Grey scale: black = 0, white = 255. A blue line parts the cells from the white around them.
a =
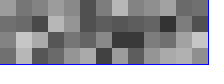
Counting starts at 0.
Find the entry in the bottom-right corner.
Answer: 143
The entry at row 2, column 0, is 131
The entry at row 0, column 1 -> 118
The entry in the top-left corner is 156
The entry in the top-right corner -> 112
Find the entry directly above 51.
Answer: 162
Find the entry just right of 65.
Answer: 156
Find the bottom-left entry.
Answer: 112
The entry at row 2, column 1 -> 198
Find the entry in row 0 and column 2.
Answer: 131

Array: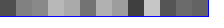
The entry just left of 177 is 115
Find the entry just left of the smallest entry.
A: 157

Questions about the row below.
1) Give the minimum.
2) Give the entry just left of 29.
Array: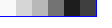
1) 29
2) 115

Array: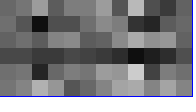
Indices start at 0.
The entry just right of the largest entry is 66
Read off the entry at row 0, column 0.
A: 104
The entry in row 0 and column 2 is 156
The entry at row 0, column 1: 117
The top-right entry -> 98
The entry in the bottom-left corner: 117
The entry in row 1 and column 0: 111
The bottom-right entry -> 132
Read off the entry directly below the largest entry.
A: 170
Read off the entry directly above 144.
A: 37
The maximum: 204
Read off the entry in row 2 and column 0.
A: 98
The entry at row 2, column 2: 92

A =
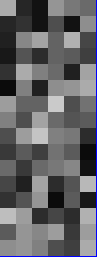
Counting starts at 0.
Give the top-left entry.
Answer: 171
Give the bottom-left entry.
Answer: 142
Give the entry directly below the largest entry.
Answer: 106
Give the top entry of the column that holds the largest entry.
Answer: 149
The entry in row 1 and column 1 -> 50
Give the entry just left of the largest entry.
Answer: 99
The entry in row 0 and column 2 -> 18
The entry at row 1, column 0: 38
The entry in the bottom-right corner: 171
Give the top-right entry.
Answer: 106
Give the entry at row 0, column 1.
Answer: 38
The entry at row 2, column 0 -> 32
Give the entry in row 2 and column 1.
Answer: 135
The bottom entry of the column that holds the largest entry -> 78
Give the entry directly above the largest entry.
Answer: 142

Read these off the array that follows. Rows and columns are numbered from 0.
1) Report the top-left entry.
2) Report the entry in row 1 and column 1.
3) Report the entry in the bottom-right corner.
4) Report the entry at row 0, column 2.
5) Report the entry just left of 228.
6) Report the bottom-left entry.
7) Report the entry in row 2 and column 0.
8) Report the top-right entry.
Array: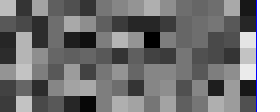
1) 189
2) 73
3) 80
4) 163
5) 80
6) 59
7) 38
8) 23

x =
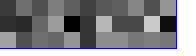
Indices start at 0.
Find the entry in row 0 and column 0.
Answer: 59
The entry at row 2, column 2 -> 111
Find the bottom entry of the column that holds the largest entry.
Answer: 126
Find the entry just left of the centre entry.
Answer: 1
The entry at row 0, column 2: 80
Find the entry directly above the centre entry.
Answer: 65
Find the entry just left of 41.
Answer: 47
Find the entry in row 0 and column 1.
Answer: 111
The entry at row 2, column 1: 80
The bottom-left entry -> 162

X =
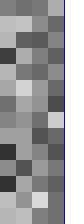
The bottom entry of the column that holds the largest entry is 126
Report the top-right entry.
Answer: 174
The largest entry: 218
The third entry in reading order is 120
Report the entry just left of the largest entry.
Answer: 147
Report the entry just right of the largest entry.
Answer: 112
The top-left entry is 126
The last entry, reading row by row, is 112
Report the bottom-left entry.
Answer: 182
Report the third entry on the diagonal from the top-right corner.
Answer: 97
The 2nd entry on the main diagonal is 196
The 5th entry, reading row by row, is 190
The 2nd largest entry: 211
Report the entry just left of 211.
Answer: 167
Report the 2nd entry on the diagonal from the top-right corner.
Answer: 140
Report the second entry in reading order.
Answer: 112
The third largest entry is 204

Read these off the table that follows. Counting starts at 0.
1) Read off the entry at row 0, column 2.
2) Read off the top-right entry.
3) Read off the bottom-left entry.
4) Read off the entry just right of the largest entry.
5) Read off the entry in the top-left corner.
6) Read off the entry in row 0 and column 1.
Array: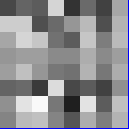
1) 92
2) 166
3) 132
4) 119
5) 72
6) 100

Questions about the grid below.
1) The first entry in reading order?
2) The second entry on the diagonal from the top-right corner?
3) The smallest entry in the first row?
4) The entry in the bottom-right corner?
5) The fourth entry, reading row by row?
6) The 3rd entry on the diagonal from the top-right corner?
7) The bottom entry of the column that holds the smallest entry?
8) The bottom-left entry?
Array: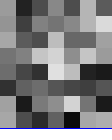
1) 155
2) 181
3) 34
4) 174
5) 136
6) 103
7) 11
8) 167

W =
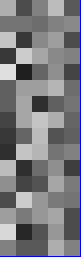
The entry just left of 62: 143
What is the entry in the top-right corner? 89
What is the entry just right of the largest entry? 31
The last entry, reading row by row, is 129
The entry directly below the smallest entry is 158
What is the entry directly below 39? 89
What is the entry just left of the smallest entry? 223
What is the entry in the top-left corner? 174
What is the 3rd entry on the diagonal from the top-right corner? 137
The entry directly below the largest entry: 95
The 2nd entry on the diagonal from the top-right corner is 129
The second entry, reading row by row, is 75
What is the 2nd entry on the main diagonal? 116
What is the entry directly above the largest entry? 55
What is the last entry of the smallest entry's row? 68
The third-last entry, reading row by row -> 89
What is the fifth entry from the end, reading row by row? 129
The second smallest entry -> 39

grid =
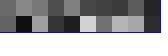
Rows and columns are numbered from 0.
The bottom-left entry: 99
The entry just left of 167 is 181
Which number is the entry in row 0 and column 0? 106
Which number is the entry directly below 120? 159
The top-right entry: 37
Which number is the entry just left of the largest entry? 30

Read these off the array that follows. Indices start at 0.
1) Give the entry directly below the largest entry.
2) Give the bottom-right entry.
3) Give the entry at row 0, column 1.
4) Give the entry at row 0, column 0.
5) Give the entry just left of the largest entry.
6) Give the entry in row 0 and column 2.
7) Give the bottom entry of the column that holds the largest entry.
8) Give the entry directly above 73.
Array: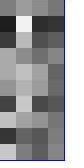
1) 186
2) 134
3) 156
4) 126
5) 30
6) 140
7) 126
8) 156
